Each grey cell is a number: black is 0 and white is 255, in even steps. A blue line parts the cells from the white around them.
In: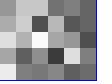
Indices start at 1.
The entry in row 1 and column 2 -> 199
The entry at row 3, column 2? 178
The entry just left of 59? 143
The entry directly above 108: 127
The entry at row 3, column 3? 250
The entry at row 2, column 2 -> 206
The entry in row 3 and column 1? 222
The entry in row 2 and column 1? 172
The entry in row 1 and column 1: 151
